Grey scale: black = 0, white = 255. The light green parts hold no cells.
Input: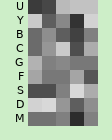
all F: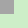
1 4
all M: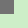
1 2

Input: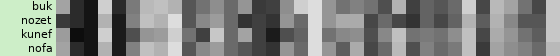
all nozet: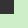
14 16 26
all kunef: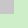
12 36
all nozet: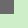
13 18 24
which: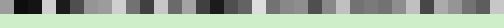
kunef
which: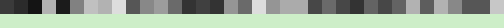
nozet

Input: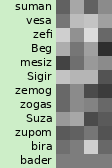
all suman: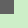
1 3
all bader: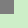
1 2 3 4
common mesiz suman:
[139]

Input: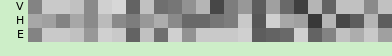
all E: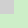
6 11 16 20
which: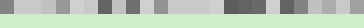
E
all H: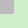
6
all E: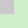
2 3 7 13 14 15 25
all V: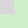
7
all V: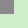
5 25

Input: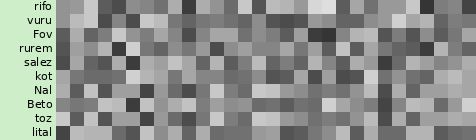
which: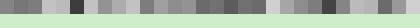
Beto
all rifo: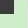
10
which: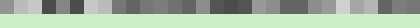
vuru

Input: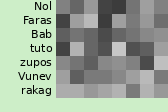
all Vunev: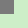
3 4 8
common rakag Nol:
[152]
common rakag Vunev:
[122]
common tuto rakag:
[178]

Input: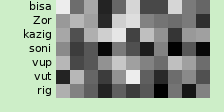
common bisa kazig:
[167]
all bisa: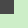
7 8

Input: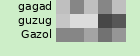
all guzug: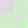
2 3
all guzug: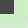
4
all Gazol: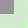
5
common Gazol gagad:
[134]
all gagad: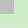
1 3 5

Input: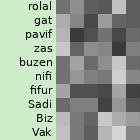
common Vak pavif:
[180]
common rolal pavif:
[114]

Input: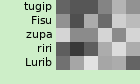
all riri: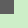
1 3
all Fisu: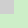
5
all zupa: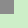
2 3 5
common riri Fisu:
[172]
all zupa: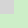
1 4 6
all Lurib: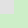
3

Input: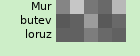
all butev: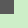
1 4
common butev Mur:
[105]
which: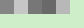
Mur
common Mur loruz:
[105]
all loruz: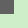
1 2 5
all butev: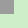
3

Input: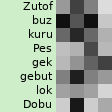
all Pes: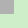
2
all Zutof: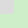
4
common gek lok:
[147]
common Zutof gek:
[65]
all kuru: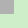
4
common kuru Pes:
[177]

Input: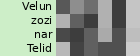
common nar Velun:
[61]
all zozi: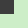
3 5
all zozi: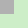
1 4
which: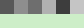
Velun
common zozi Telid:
[96]
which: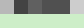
Telid

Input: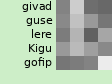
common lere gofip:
[124]
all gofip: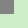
3
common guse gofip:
[118]
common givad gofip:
[131]
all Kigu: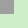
3
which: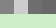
givad

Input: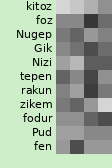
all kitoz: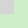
1
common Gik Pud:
[136]
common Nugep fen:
[152]
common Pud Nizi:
[160]
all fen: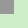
1 3 4

